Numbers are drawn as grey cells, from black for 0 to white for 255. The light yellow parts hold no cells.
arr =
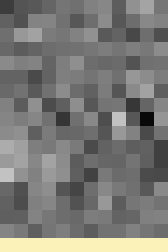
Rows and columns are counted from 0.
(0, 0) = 61
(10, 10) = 97
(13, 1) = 80
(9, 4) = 103
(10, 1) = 160
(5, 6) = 116
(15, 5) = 105
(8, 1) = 125
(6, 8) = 85
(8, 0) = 133
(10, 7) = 98
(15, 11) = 130
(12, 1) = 146
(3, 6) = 118
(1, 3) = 132
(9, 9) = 130
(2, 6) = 145
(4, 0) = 138
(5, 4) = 127
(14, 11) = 115
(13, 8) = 121
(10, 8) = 108
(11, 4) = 140
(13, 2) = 134
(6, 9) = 138
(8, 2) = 134
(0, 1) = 84
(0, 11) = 118
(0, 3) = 101
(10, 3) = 121
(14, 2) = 128
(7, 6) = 87
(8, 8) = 193
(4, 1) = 127
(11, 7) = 102
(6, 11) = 94

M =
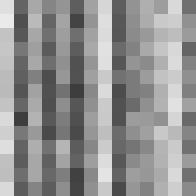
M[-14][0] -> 223
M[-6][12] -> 213
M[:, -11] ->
[133, 101, 112, 91, 110, 78, 81, 79, 89, 74, 114, 96, 104, 93]
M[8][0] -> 217
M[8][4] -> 125
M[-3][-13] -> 92
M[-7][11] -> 178
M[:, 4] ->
[148, 164, 158, 153, 144, 151, 114, 142, 125, 118, 181, 163, 126, 142]
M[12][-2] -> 217
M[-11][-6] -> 107
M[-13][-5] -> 142
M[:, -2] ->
[217, 205, 189, 216, 219, 203, 216, 225, 213, 185, 202, 207, 217, 206]
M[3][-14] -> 198
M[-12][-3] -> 180
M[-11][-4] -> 169
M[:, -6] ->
[94, 88, 87, 107, 86, 114, 76, 82, 81, 108, 104, 88, 99, 74]
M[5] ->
[187, 96, 128, 78, 151, 82, 160, 201, 114, 123, 156, 194, 203, 144]
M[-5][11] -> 200
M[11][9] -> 138
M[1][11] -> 201
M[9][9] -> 143
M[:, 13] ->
[112, 145, 155, 101, 131, 144, 128, 161, 105, 133, 113, 155, 113, 138]
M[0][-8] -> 162
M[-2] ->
[190, 110, 167, 104, 126, 65, 137, 228, 99, 158, 151, 170, 217, 113]
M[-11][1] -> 119
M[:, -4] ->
[175, 172, 153, 169, 139, 156, 129, 144, 154, 160, 136, 153, 151, 130]
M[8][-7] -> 201

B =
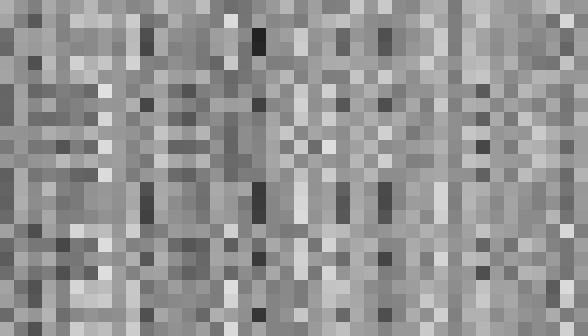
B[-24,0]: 175
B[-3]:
[157, 133, 87, 170, 132, 188, 194, 202, 153, 198, 138, 131, 137, 140, 132, 126, 211, 145, 164, 132, 138, 123, 157, 192, 173, 167, 149, 129, 133, 151, 199, 170, 134, 167, 200, 157, 167, 141, 137, 100, 199, 126]
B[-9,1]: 163
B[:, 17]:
[116, 117, 137, 115, 115, 117, 141, 159, 134, 141, 141, 111, 124, 164, 119, 130, 130, 150, 162, 140, 127, 145, 143, 132]
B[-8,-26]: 207
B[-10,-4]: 128
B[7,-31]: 169
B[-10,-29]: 127
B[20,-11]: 164
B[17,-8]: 101
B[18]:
[92, 168, 142, 169, 119, 118, 148, 154, 141, 175, 87, 175, 144, 121, 104, 165, 154, 162, 58, 133, 156, 209, 156, 148, 108, 175, 144, 68, 135, 175, 125, 213, 135, 187, 180, 133, 157, 148, 132, 155, 118, 147]
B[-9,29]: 171
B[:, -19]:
[126, 180, 155, 167, 171, 126, 207, 157, 204, 153, 221, 149, 203, 158, 159, 166, 191, 211, 148, 212, 195, 192, 166, 178]
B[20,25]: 164
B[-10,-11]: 212
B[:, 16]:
[110, 219, 165, 168, 200, 105, 108, 157, 110, 102, 101, 106, 104, 154, 150, 152, 207, 94, 154, 104, 221, 211, 158, 217]
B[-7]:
[105, 141, 119, 119, 71, 121, 109, 221, 162, 129, 136, 159, 106, 86, 96, 163, 94, 150, 109, 168, 145, 202, 117, 211, 152, 168, 177, 133, 135, 170, 156, 177, 148, 156, 101, 152, 115, 189, 169, 131, 118, 159]
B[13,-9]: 179
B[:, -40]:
[127, 88, 156, 154, 80, 131, 103, 137, 110, 143, 118, 148, 117, 139, 141, 133, 78, 119, 142, 114, 82, 87, 150, 81]
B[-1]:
[171, 122, 81, 159, 131, 205, 179, 189, 155, 204, 119, 135, 145, 139, 157, 116, 217, 132, 163, 131, 131, 125, 154, 178, 191, 159, 154, 132, 152, 152, 201, 159, 135, 155, 181, 159, 154, 126, 140, 131, 208, 129]
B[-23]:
[164, 128, 88, 157, 132, 196, 184, 194, 159, 203, 114, 124, 171, 142, 137, 126, 219, 117, 159, 135, 140, 124, 164, 180, 192, 163, 140, 136, 143, 161, 198, 163, 126, 162, 198, 158, 159, 135, 146, 114, 214, 128]
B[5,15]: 126
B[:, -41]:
[149, 128, 162, 160, 141, 142, 161, 163, 162, 147, 150, 136, 170, 170, 174, 163, 121, 141, 168, 149, 112, 133, 165, 122]
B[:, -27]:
[127, 126, 158, 155, 102, 126, 134, 164, 140, 127, 147, 125, 146, 169, 166, 158, 128, 163, 165, 153, 125, 126, 175, 116]
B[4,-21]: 137
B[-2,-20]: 149
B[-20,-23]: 126
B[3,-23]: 146
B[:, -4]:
[170, 146, 136, 131, 120, 179, 166, 128, 161, 202, 176, 196, 162, 129, 128, 139, 151, 169, 132, 175, 154, 137, 140, 140]
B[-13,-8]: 183
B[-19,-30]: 158
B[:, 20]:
[181, 140, 159, 142, 127, 183, 136, 144, 132, 198, 123, 187, 139, 144, 147, 137, 121, 145, 156, 128, 137, 138, 146, 131]
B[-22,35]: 143
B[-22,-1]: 157
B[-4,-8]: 193
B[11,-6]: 153

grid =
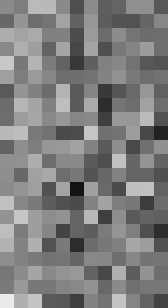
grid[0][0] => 138
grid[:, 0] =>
[138, 104, 173, 136, 199, 160, 89, 107, 110, 185, 99, 144, 142, 139, 193, 147, 190, 178, 141, 119, 122, 234]
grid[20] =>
[122, 153, 120, 120, 132, 136, 146, 104, 138, 112, 119, 119]
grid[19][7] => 72
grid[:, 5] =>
[78, 97, 76, 71, 56, 111, 89, 90, 134, 76, 162, 138, 120, 20, 75, 101, 100, 44, 101, 153, 136, 62]
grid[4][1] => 120
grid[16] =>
[190, 123, 158, 133, 67, 100, 93, 123, 149, 127, 79, 45]
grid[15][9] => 90
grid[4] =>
[199, 120, 180, 124, 98, 56, 95, 129, 135, 114, 87, 83]
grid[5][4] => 109
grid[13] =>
[139, 148, 159, 81, 163, 20, 160, 105, 75, 191, 192, 98]
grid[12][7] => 103
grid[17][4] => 122
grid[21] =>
[234, 176, 196, 90, 87, 62, 131, 115, 195, 132, 99, 67]
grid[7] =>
[107, 182, 165, 129, 190, 90, 170, 44, 117, 109, 162, 109]
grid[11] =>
[144, 145, 174, 110, 137, 138, 90, 79, 193, 102, 148, 99]
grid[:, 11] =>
[87, 134, 110, 109, 83, 114, 96, 109, 81, 34, 144, 99, 79, 98, 108, 95, 45, 80, 117, 110, 119, 67]
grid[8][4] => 151
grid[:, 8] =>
[100, 84, 140, 121, 135, 146, 85, 117, 152, 115, 142, 193, 130, 75, 126, 142, 149, 128, 111, 175, 138, 195]
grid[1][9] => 82
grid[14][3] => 93
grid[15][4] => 146
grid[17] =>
[178, 131, 176, 82, 122, 44, 108, 119, 128, 166, 157, 80]

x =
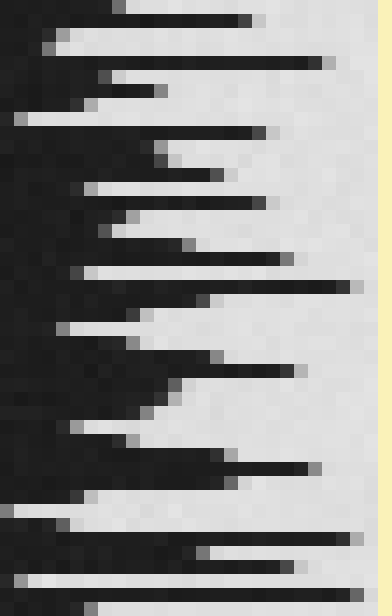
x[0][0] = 29
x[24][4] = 30
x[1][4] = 31
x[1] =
[29, 27, 32, 29, 31, 27, 29, 28, 28, 29, 25, 29, 30, 28, 31, 33, 30, 66, 199, 224, 220, 220, 224, 221, 224, 225, 220]
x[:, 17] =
[224, 66, 223, 224, 32, 223, 226, 228, 225, 31, 223, 217, 226, 223, 33, 223, 218, 226, 29, 223, 35, 221, 225, 226, 224, 223, 33, 219, 223, 222, 222, 224, 224, 32, 212, 224, 226, 223, 31, 221, 32, 224, 30, 222]
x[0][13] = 222
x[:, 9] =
[217, 29, 221, 223, 29, 223, 29, 223, 226, 33, 32, 29, 30, 225, 30, 161, 220, 32, 28, 223, 30, 28, 59, 222, 137, 31, 32, 30, 34, 40, 217, 159, 27, 30, 28, 220, 224, 219, 30, 30, 31, 221, 29, 222]
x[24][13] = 222
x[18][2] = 27
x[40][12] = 33
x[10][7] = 31
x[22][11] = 224
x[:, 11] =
[222, 29, 225, 223, 31, 223, 133, 221, 224, 28, 151, 70, 29, 221, 33, 223, 222, 33, 29, 222, 34, 30, 224, 222, 226, 28, 33, 34, 51, 218, 221, 223, 32, 30, 28, 220, 222, 222, 34, 26, 28, 223, 32, 221]
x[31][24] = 225
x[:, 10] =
[222, 25, 221, 220, 27, 223, 36, 222, 222, 28, 42, 29, 29, 219, 29, 219, 222, 30, 28, 221, 29, 29, 192, 221, 215, 33, 33, 29, 33, 131, 222, 219, 30, 32, 32, 222, 217, 223, 31, 30, 31, 222, 30, 223]
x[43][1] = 27
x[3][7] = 221
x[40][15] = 31
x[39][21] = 222
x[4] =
[31, 33, 29, 32, 31, 31, 28, 32, 32, 29, 27, 31, 29, 33, 30, 31, 32, 32, 32, 30, 33, 29, 49, 176, 219, 227, 227]
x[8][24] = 221
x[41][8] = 225
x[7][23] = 221
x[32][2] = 30
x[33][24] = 222
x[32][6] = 33
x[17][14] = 217
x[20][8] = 37
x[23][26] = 221
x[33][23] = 219
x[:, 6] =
[31, 29, 223, 219, 28, 32, 31, 172, 224, 30, 31, 31, 29, 166, 29, 32, 32, 30, 32, 199, 28, 33, 30, 220, 26, 30, 25, 31, 30, 31, 220, 30, 33, 30, 28, 190, 222, 221, 31, 30, 27, 225, 28, 128]
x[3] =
[29, 28, 34, 118, 216, 224, 219, 221, 221, 223, 220, 223, 222, 224, 220, 221, 225, 224, 223, 221, 223, 221, 220, 221, 222, 225, 225]
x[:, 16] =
[219, 30, 226, 225, 32, 222, 219, 225, 221, 28, 224, 224, 205, 224, 32, 223, 221, 224, 28, 226, 30, 221, 224, 224, 223, 218, 27, 221, 221, 223, 221, 221, 167, 30, 103, 225, 222, 220, 29, 223, 28, 224, 30, 222]
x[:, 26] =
[221, 220, 222, 225, 227, 227, 225, 222, 223, 226, 221, 224, 223, 223, 224, 223, 223, 220, 227, 224, 220, 222, 226, 221, 225, 221, 225, 227, 226, 224, 223, 227, 226, 222, 220, 219, 222, 219, 219, 223, 225, 227, 216, 224]
